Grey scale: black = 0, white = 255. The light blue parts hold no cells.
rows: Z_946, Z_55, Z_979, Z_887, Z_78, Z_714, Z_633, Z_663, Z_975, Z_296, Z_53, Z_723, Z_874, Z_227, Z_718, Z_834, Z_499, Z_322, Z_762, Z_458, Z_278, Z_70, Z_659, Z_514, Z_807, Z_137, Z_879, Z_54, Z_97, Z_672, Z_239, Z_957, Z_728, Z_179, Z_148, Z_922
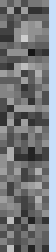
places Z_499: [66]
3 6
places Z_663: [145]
2 3 4
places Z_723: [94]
1 2 3 5 7

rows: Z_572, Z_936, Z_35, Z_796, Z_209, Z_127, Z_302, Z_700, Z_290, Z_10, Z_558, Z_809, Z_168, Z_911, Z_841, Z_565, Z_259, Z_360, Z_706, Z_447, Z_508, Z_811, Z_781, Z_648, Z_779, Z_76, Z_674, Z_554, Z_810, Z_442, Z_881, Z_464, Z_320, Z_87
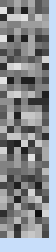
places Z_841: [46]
3 5 6 7
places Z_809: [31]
2 4 5
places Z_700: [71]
1 3 7
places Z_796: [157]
1 4 5 6

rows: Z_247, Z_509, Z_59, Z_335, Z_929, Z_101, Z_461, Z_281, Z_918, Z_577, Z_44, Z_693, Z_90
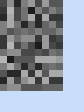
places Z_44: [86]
1 7
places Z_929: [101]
3 5 7 8
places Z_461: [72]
3 5 8
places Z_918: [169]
6 7 8

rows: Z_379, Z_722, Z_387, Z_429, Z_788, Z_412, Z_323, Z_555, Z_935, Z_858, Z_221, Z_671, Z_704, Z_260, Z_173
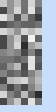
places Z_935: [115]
1 2 4
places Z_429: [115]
3 6
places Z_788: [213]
1 4 6
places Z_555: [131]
1 3 5

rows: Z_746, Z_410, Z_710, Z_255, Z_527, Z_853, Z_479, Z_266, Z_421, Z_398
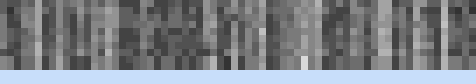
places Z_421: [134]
1 14 30 42 54
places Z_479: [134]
1 9 14 21 31 36 42 45 51 62
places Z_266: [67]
2 20 22 24 27 29 30 32 49 63 65 66 68
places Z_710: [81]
3 8 13 27 28 32 34 47 50 59 62 63
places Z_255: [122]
1 12 22 28 41 52 58 60 68
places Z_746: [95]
1 5 8 13 15 26 32 33 35 40 47 52 58 59 62 63 65 67

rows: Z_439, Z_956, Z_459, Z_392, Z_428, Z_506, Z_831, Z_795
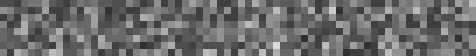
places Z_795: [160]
13 23 35 43
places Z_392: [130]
1 7 10 24 27 30 32 40 52 58 64
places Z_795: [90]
6 10 11 16 37 39 45 46 53
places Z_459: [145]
4 6 37 39 40 46 48 52 54 58 66 68

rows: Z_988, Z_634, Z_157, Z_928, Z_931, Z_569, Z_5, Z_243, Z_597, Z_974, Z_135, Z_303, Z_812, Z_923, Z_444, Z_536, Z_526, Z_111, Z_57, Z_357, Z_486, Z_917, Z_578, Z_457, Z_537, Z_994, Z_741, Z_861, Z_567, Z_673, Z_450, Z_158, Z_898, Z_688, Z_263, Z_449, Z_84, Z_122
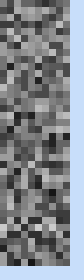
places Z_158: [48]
3 5 6 9
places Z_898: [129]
2 5 7 9 10
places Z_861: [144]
2 5
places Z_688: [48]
2 3 5 6 10

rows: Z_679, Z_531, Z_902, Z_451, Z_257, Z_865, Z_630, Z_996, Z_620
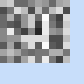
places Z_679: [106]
3 4 8
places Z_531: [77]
1 5 10
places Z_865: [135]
1
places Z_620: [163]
4
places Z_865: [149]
2 3
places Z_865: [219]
4 5 6 7
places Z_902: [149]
4

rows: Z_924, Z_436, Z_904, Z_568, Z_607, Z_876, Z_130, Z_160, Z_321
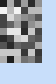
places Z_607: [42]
4
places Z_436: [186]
2 5 6
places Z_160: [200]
1 2 3 5
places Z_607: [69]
6
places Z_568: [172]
6
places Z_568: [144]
5
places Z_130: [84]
1 4 5

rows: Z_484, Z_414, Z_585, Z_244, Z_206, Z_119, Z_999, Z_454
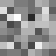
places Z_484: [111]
5
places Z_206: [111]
3
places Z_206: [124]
2

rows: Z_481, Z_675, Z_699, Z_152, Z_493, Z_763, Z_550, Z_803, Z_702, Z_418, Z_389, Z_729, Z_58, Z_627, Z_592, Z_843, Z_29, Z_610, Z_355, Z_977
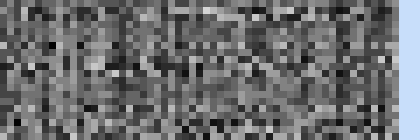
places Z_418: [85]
41 48 49 53 54
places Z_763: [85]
2 3 7 20 36 38 44 54 55 56
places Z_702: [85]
1 19 20 22 30 42

